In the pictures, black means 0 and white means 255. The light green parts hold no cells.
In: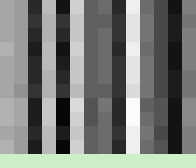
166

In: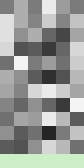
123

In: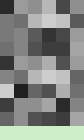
42

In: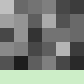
192

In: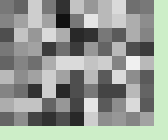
120

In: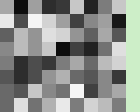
168

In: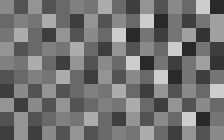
138

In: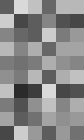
93
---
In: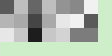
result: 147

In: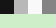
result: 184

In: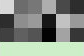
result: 174

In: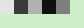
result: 177

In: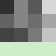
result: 133

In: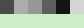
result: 94

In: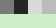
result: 37

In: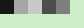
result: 201

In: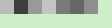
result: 121

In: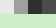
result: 159
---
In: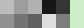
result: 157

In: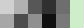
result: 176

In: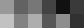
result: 98

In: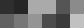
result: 37

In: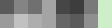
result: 132

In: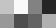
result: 249

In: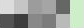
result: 197

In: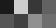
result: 205

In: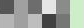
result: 160
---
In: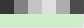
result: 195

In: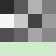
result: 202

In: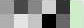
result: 209

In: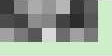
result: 182

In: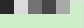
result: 169

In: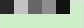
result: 142
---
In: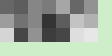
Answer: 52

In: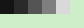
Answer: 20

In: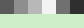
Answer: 47

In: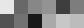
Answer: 24

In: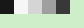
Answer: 23

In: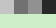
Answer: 40
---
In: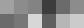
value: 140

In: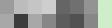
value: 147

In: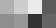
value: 91

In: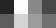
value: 72

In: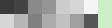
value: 245

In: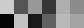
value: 140

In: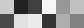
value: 193
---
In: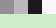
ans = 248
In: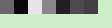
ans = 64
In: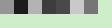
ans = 117
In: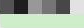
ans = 226
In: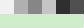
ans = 80
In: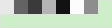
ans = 141
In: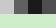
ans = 78
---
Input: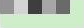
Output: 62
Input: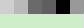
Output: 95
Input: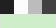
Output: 252
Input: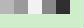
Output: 242
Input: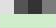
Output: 84
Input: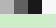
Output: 96
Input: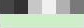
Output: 240
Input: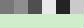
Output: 233
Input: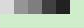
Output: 126
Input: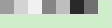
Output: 190
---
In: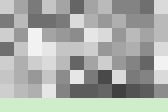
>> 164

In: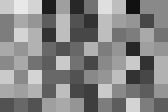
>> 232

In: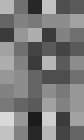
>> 112

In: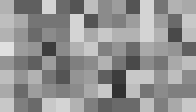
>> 95

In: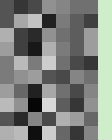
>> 54

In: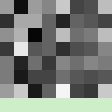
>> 15
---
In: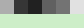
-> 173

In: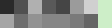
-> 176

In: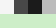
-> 188

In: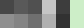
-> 176

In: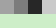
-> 162

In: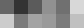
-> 204
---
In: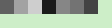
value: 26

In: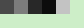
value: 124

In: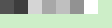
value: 168

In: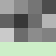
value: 202

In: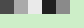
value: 170

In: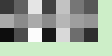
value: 24
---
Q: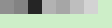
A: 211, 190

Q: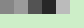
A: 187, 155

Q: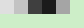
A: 223, 195

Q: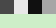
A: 232, 166

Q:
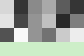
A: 249, 237

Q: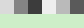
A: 238, 218

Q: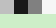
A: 246, 191

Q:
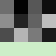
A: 190, 181
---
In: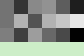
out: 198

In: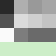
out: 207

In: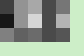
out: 74

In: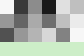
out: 191

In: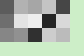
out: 37

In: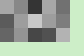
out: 157

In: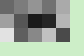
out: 38

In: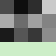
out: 161

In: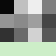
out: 158
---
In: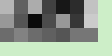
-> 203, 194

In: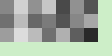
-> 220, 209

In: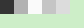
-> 250, 220

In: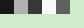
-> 249, 176

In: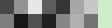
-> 231, 199

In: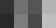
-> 190, 179

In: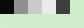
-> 234, 203

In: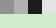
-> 227, 177

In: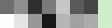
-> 253, 229

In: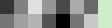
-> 223, 200
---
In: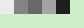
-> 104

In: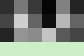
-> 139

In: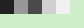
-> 74

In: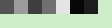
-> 62

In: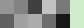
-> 172

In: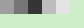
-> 53

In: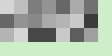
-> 71
